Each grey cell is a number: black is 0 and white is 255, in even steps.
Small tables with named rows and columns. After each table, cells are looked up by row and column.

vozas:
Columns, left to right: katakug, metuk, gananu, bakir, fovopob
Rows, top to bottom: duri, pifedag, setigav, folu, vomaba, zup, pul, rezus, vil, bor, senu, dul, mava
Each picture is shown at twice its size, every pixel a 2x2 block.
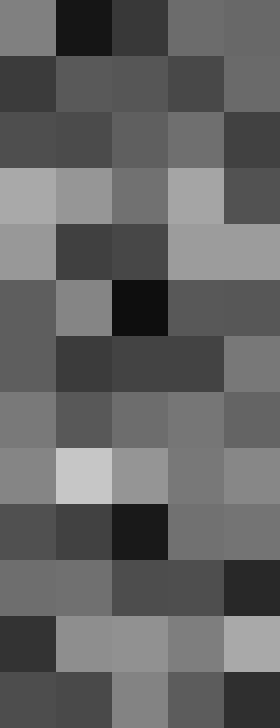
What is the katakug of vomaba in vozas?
152
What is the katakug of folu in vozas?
169
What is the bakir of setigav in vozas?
111
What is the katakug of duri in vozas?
128
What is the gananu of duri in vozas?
56
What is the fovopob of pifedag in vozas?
106
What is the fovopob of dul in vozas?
169
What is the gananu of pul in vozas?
67
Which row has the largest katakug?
folu

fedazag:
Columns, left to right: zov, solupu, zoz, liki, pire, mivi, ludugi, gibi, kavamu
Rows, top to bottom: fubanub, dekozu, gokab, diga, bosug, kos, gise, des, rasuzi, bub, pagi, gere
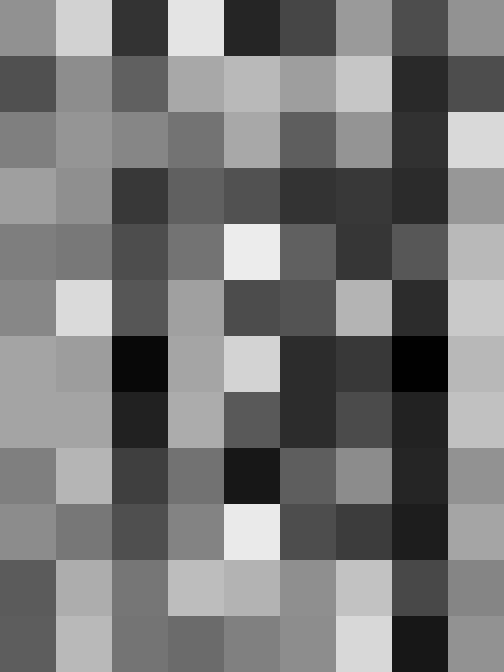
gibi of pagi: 72
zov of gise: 164
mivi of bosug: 96
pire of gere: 128
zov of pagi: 91
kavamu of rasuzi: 146
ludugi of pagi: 194
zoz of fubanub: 51
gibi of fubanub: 77
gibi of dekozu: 41
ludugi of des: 75
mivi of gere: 141
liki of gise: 165
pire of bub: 234
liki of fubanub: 228
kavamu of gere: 146
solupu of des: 164
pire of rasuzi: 23
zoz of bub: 79

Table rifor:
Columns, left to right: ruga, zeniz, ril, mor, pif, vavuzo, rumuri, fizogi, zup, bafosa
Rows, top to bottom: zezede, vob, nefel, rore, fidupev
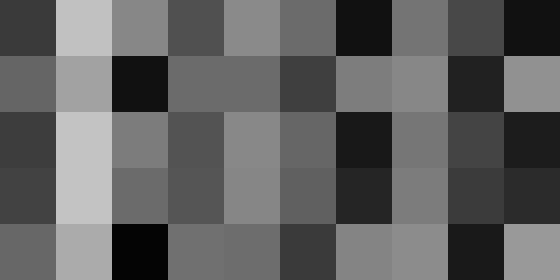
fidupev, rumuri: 132
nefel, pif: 136
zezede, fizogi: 116
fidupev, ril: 4
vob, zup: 33
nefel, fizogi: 119
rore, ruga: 66
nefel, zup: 67
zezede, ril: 135
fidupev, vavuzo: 58
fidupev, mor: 111

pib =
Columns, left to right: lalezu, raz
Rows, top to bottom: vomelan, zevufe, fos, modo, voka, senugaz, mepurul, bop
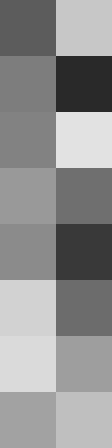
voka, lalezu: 139
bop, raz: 191
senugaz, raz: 108
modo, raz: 111
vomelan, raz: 199
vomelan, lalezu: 92
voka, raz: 57
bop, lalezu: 162

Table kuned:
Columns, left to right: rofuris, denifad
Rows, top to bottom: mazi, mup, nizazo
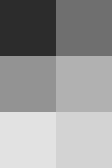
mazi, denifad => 111
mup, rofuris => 147
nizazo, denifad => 211
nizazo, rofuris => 226
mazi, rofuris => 44
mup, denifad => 177

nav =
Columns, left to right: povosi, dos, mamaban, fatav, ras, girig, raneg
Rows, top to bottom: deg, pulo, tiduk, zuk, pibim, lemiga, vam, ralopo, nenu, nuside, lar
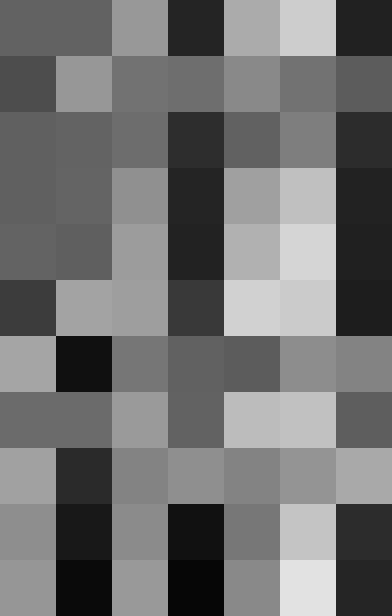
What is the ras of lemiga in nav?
209
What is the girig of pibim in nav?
213
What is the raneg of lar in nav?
37
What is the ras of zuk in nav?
160
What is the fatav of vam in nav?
97
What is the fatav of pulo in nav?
110
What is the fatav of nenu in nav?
143
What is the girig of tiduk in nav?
126
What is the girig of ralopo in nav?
193
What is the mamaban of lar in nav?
153
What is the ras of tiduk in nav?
97
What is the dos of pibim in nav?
95
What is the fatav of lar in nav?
6
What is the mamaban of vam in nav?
118
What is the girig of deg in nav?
205
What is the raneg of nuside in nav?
44
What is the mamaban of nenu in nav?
131
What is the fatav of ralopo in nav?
98
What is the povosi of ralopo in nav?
107
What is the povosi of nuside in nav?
142

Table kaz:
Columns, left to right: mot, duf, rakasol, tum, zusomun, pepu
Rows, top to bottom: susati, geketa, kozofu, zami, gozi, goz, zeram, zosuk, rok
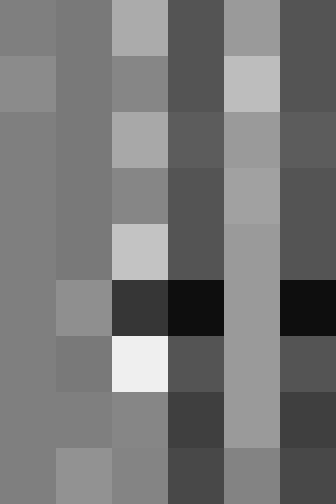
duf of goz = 143
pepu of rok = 72
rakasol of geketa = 133
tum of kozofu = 92
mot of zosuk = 125
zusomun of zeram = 154
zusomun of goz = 154
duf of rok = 146
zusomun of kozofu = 154
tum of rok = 72
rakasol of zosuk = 133
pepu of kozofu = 92
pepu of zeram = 84
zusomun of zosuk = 154
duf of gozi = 121
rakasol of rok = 132
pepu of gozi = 84
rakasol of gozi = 196
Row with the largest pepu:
kozofu

